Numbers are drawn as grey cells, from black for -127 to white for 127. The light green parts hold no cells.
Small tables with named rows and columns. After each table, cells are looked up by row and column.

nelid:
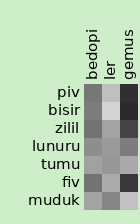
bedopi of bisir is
-2
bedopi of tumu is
33
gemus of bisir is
-85
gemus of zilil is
-59
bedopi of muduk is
35
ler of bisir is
84
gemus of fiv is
-71
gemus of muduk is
65
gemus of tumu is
42
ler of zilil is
35
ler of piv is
63
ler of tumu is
23
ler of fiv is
44
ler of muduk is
5

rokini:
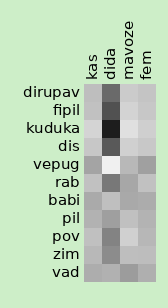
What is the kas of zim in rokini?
56
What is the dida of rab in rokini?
-7
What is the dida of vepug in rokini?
112
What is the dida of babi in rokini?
63
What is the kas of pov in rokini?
64
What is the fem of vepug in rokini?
32
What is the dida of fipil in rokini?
-46
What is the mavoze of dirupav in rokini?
75
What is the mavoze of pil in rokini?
64
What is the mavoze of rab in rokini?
39
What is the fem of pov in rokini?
55

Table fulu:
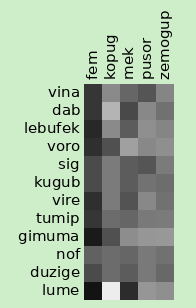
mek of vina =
-25
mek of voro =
32
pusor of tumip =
-6
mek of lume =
-83
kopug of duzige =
-19
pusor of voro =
8
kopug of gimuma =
-47
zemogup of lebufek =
5
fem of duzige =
-52
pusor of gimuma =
22

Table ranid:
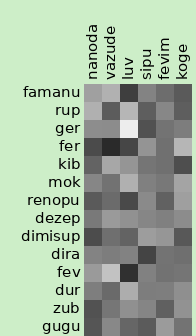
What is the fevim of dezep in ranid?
0
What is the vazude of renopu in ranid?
-20
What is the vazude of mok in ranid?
-13
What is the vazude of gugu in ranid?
8
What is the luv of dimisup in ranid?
-28
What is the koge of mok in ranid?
36
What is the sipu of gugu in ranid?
-36
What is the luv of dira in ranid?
2
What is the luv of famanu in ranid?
-65
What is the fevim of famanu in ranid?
-18
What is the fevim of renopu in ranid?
-30
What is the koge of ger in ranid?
-2
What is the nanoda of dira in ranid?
3
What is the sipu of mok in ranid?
0
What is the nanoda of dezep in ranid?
-6

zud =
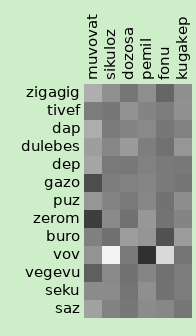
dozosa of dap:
4
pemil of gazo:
5
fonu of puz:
-13
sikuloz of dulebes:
7
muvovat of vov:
19
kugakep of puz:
13
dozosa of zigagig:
-9

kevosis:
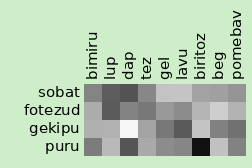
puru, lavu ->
6
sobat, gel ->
67
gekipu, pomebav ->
-14
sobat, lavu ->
68
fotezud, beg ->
78
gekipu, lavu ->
-37
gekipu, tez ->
36
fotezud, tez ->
-7
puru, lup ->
57
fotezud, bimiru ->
44
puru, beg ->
65
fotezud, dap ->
3
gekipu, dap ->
119
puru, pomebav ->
2
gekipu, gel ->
-7
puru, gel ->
12
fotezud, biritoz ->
53
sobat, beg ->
32

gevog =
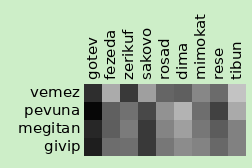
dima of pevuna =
51
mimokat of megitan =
-8
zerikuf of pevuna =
-14
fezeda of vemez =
43
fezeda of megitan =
-33
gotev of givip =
-97
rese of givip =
-23
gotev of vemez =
-81
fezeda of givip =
-18
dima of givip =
12
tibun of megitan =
1
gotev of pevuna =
-120
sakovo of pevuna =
-55
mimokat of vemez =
7
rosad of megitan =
4
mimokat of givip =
3
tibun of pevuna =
42

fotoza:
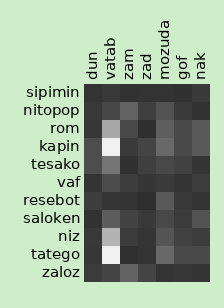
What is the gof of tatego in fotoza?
-55
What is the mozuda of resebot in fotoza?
-38
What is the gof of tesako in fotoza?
-62
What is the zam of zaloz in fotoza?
-29
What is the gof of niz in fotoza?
-62
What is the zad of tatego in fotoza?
-76
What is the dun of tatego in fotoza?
-72
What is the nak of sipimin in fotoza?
-70
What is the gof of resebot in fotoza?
-71
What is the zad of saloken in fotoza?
-70
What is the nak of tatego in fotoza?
-54
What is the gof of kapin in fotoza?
-54
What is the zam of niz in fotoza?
-68
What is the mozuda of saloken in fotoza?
-55
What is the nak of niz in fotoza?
-66
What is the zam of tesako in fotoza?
-78
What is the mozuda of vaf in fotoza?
-69
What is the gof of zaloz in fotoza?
-72
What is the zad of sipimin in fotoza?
-76
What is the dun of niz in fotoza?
-71

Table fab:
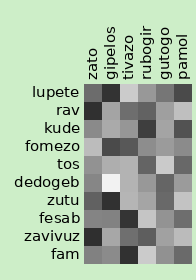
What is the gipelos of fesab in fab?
2
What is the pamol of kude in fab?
-45
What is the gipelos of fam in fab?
11
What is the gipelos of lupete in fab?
-76
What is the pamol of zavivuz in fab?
59
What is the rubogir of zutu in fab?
37
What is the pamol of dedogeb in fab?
27
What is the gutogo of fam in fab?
17
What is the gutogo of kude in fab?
36
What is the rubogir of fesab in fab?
69
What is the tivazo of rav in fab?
-17
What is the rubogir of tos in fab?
-27
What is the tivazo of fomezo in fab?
-39
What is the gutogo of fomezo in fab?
27
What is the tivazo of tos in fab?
51
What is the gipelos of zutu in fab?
-78
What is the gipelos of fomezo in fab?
-53
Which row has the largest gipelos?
dedogeb

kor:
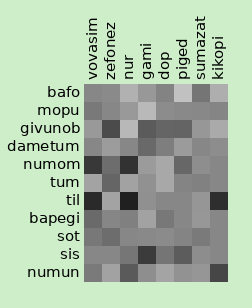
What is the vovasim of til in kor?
-85
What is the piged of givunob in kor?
-27
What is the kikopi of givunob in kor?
42
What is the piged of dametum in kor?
27
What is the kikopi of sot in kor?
7
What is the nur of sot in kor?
7
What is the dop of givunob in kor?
-26
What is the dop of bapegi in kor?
-7
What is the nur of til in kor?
-95
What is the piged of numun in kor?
18
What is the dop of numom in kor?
40
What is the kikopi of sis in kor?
7
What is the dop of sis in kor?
-10
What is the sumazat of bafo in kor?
-10
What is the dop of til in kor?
7
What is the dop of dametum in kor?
-1
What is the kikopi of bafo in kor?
46
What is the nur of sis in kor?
-9
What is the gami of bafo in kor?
24

